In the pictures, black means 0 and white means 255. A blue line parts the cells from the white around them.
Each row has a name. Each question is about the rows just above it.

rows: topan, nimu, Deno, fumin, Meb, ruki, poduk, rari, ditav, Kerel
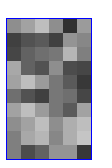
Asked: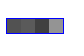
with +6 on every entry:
[ 88  96  70 154]
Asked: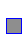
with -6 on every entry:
[136]

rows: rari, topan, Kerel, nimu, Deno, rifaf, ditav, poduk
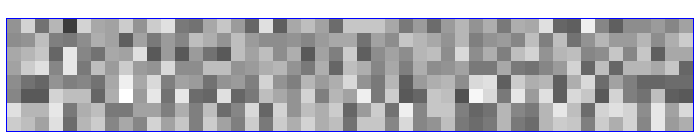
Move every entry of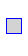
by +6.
[217]
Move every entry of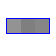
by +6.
[153 133 140]
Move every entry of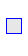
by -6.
[225]
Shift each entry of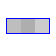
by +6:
[196 180 210]

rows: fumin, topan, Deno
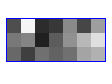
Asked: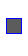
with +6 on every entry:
[98]
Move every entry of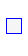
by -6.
[239]
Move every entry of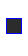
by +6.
[50]

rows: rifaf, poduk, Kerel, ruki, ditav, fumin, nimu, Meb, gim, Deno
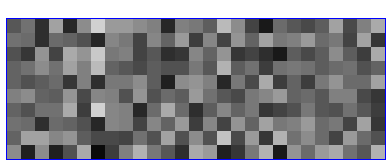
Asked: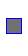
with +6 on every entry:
[119]
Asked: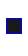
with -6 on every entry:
[19]
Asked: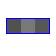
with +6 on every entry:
[ 87 126  93]
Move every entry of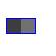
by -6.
[ 55 107]

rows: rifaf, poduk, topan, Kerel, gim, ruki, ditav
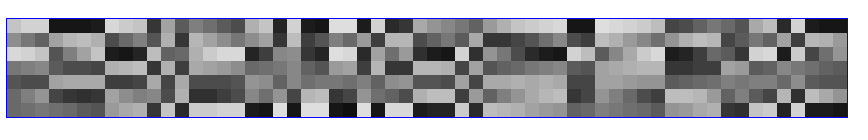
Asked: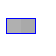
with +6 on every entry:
[182 175]
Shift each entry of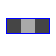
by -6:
[ 63 163  63]

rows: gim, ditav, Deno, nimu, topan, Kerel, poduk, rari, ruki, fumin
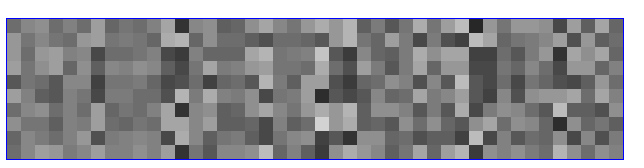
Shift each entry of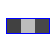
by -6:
[ 59 182  66]
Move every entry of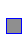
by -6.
[137]
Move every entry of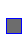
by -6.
[103]
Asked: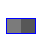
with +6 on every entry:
[129  93]
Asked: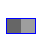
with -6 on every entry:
[ 96 152]

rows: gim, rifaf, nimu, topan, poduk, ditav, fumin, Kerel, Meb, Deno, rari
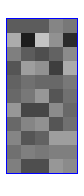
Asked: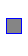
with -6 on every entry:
[127]
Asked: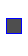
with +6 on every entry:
[84]
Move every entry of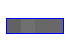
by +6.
[104 118 110 110]

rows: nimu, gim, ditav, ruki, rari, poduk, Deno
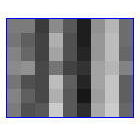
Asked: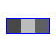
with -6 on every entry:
[ 66 182  89]
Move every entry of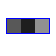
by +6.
[ 94  36 151]
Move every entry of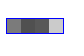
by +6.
[129  86  94 209]

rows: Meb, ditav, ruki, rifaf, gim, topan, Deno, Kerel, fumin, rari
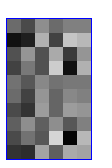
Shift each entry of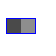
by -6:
[ 68 136]
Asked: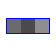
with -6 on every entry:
[101  68 136]
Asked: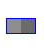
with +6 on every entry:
[148 113]
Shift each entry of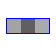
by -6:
[157  89 164]
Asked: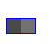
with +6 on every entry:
[ 80 120]

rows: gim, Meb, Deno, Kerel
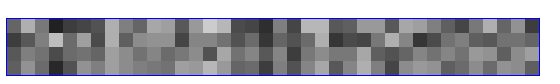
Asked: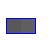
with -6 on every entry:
[82 89]
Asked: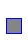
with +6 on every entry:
[139]
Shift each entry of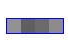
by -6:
[140  89 101 134]
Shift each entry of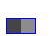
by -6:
[ 63 134]
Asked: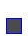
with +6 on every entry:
[81]

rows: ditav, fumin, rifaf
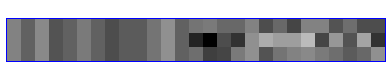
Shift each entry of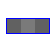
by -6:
[ 91 116  91]
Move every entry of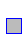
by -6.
[181]
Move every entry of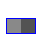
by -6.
[131  77]
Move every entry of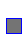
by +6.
[122]
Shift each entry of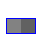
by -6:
[124  91]
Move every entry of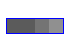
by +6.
[ 97  97 122 150]

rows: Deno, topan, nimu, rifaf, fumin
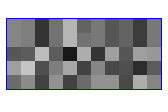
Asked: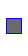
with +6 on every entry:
[113]
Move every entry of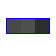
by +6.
[79 85 51]

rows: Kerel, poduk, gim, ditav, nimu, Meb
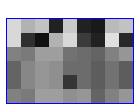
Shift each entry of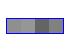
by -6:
[137 144  94 123]
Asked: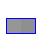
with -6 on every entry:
[144 137]

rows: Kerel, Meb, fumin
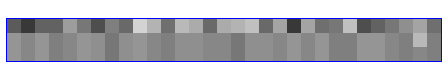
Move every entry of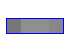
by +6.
[125 149 149 141]
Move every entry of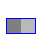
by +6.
[133 191]

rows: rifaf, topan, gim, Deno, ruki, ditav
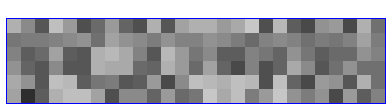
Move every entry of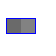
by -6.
[100 124]
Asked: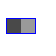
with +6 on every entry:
[ 79 160]
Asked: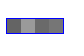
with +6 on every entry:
[106 160 112 124]

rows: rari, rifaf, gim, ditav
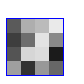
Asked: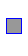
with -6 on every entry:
[146]
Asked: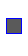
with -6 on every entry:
[84]
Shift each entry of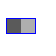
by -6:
[ 84 168]
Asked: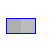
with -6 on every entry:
[168 181]
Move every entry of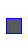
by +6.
[96]

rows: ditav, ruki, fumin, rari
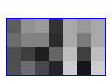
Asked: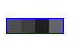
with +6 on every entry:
[ 85  69  36 107]
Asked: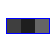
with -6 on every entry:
[57 24 95]
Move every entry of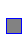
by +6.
[136]
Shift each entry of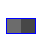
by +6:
[114  77]
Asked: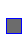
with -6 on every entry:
[102]

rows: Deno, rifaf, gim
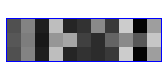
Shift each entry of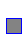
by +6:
[137]
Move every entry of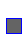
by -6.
[94]

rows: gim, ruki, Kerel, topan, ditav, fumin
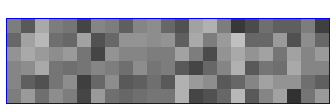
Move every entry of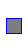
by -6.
[119]
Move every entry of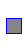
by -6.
[127]
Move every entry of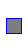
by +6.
[131]
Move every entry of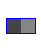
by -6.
[ 63 127]
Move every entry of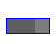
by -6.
[ 89  89 119]

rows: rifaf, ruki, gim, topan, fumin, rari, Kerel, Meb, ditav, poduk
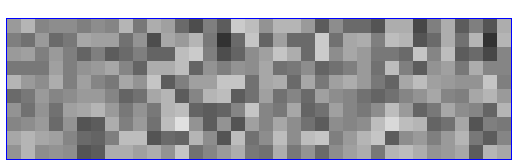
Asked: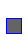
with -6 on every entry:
[94]
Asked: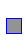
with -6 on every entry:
[141]
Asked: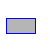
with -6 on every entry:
[175 175]

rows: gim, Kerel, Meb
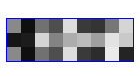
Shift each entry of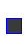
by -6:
[52]
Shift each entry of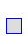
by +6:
[227]

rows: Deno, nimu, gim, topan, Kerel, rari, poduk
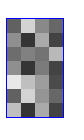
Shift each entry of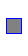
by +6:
[135]
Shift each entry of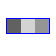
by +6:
[103 217 155]
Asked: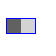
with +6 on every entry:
[103 217]
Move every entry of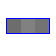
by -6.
[103 123 109]

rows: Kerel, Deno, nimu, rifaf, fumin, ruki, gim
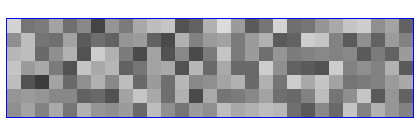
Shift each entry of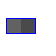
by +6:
[104  80]
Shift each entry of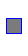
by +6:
[129]
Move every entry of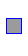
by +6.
[161]
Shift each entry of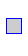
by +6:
[211]
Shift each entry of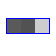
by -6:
[ 84  76 199]
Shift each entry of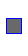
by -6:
[99]
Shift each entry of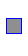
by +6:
[149]

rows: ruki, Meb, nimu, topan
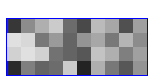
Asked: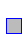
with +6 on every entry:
[193]
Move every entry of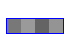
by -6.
[114 148  94 142]
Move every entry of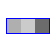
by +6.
[181 209 114]

